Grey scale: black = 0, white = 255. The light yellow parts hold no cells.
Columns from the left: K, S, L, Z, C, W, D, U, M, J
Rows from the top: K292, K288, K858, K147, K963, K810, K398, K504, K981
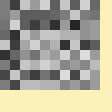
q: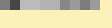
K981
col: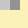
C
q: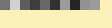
K858
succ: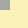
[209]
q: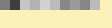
K398

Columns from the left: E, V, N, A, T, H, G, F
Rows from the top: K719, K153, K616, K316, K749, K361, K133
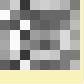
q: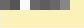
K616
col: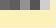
T
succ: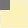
[94]
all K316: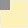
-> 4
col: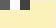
N

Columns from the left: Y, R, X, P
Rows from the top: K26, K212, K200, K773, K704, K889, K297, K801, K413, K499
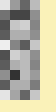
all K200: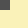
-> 0
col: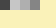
R
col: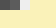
Y
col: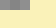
P
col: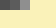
Y
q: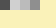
K889
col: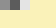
Y

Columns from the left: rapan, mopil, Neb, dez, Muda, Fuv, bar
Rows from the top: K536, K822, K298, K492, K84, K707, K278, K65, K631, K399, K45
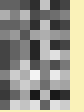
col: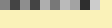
bar
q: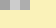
K631
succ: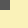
[163]
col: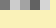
mopil
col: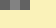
mopil
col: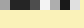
dez

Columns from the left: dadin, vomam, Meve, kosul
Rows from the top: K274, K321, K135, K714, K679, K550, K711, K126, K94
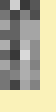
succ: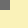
[174]
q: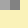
K94
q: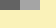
K714

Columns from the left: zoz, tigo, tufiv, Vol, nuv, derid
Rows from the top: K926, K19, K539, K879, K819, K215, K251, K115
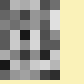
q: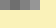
K539
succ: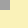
[141]
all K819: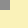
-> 2
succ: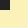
[202]
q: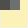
K926
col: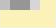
Vol

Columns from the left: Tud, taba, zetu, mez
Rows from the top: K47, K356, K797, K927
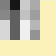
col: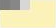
Tud
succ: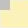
[158]
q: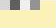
K927
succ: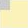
[170]

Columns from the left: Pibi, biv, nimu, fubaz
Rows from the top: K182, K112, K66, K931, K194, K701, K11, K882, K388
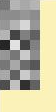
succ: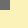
[87]
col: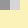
nimu
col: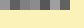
fubaz
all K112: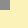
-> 0 1 3
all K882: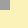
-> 3
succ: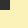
[97]

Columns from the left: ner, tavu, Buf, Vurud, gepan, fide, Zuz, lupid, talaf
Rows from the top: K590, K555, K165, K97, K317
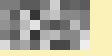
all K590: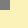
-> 0 1 4
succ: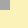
[101]
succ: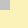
[136]
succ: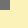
[82]
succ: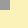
[91]
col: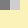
talaf
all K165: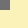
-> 4

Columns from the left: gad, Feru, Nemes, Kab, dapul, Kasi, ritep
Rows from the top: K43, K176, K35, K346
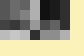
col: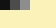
dapul
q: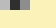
K346
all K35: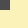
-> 4
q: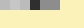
K346

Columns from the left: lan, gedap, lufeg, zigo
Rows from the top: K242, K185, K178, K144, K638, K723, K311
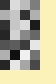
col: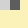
gedap
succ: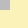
[125]
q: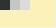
K178

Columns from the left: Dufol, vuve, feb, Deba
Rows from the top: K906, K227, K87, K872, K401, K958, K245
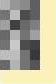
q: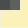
K227
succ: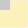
[76]

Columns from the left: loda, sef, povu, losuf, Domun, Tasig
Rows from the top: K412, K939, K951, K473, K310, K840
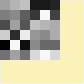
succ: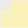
[150]
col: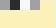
sef
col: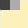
Tasig
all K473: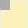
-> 5
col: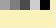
loda
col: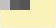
povu

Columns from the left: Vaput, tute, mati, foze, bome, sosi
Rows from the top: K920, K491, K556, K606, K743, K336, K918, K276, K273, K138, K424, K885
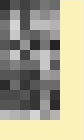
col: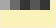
foze
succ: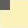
[129]
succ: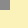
[158]
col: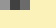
mati
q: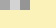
K885
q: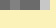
K918

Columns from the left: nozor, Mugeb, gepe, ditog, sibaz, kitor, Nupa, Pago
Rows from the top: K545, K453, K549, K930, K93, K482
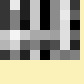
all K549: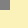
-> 1
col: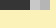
nozor
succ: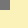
[128]
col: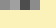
kitor
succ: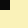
[200]
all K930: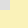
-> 6

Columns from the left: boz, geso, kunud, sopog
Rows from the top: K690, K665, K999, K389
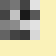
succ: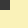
[215]
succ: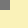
[67]
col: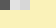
sopog
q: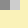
K999
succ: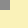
[205]

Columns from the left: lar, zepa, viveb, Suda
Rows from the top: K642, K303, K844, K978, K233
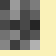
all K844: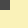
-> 0 2
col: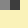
zepa
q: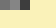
K978

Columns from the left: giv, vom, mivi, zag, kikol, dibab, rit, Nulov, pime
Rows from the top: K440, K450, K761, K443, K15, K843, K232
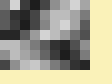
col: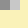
zag
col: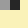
rit
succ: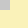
[165]
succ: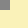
[188]
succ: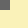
[59]
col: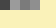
zag

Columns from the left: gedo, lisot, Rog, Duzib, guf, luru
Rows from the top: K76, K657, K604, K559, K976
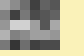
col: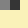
lisot
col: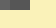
guf
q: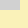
K604
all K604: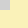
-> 1 2
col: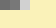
Rog

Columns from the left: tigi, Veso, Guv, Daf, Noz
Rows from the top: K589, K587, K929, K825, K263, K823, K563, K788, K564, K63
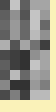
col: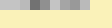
Daf
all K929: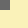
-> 0 2 4
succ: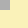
[84]
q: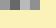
K825
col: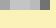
Daf

